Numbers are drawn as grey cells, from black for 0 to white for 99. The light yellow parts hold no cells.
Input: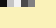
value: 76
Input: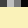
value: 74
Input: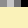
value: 77
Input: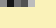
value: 8
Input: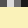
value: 85
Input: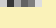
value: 21
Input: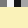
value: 95
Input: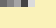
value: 52
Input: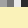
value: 45
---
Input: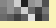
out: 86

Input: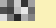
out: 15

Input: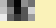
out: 22

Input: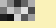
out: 82

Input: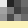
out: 29

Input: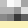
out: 48

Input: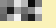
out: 33

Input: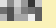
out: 65

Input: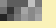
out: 59

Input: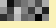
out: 46
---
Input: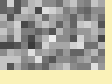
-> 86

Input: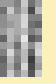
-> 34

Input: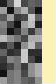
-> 34

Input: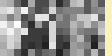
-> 71

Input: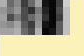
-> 36

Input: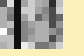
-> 57

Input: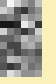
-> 56

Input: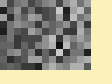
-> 68

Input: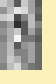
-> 46
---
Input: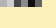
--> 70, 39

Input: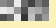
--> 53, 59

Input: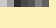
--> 78, 38

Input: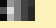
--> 4, 15

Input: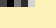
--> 28, 82

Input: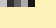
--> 77, 9

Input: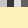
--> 76, 38
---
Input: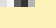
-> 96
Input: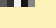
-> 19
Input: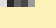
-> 16
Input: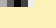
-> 37
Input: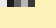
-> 11
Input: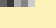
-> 22
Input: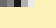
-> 52
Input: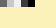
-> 78
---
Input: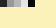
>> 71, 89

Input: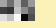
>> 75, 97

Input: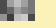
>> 62, 79

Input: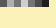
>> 80, 80

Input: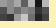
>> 54, 77

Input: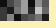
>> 61, 76

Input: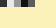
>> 58, 90

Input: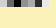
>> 56, 91
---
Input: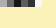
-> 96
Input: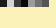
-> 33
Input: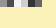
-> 40
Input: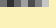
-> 77
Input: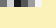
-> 95
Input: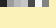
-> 51
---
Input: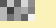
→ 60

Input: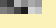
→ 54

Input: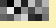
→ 28

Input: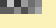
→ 60

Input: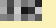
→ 8

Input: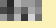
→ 38
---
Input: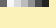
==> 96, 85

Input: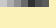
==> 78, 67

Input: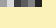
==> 85, 62

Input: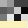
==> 90, 85

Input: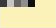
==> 77, 55

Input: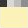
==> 84, 73

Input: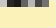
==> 77, 71

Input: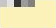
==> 88, 77
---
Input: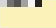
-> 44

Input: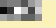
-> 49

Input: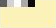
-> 82

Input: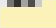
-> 45

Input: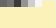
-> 45

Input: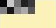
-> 78

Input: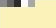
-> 38

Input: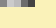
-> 79

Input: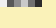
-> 34

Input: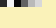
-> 95
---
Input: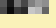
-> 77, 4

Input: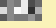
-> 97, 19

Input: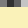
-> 76, 19

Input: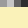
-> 77, 18

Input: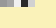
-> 93, 16

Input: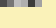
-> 74, 23

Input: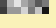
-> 88, 8

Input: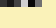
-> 81, 3

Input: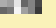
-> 95, 22

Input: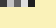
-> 87, 12
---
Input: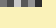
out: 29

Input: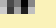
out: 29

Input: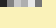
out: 51

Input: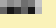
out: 53

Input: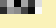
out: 76

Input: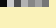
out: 79

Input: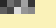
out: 43

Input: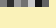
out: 18
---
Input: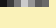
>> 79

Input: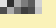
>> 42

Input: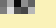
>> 86

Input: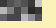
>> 27

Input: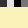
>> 19

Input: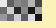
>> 80

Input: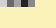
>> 41

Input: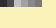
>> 75

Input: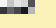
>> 38

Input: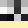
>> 8
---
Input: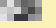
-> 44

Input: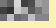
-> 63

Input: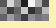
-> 67

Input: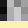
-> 50

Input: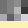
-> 55

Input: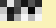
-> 32

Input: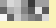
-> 62

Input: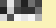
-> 43
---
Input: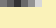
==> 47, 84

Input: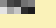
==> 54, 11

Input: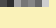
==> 29, 80

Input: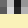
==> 41, 69

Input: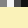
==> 51, 7

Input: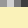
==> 59, 24

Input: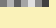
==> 47, 25
